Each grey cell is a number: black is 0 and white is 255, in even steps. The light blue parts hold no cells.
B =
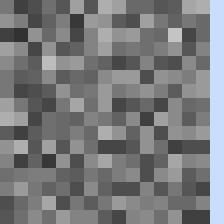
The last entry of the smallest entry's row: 105
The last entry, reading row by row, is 64
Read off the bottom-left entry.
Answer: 86
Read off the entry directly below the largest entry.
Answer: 146
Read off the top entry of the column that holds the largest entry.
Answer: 92
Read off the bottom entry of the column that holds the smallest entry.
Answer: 111
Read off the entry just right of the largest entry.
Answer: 70
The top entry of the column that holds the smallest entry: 64
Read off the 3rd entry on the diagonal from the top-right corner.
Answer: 196
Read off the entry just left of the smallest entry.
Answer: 64
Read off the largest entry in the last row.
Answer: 154
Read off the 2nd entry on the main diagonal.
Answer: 125
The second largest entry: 189
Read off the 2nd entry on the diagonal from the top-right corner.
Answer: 119
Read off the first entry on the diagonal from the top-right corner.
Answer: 174
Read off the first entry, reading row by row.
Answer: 119
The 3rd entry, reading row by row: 78
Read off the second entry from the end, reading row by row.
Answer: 64
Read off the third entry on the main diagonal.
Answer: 146
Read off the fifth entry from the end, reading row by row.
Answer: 138
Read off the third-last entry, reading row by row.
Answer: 146

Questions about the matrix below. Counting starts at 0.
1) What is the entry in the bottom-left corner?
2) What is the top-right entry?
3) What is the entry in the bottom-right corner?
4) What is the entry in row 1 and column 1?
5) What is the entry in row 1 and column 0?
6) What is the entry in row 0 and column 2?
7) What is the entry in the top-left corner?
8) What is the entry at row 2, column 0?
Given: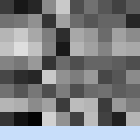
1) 52
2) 93
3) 181
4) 119
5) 113
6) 38
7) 59
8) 181

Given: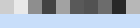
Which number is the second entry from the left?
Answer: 233
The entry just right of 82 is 108
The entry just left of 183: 40

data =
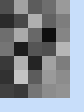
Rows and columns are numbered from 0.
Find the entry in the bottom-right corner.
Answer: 146
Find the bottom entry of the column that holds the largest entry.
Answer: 57
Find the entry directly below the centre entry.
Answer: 36
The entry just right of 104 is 14
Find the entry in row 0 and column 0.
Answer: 79
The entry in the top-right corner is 154
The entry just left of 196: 49
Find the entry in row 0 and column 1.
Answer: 162
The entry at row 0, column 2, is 92
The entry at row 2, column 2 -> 104

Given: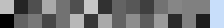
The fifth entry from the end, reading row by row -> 93
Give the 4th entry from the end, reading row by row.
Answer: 155
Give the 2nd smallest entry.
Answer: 29
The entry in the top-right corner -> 128
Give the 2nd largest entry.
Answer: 192
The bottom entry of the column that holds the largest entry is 55
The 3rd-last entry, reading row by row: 42
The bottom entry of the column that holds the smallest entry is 2
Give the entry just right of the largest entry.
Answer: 49
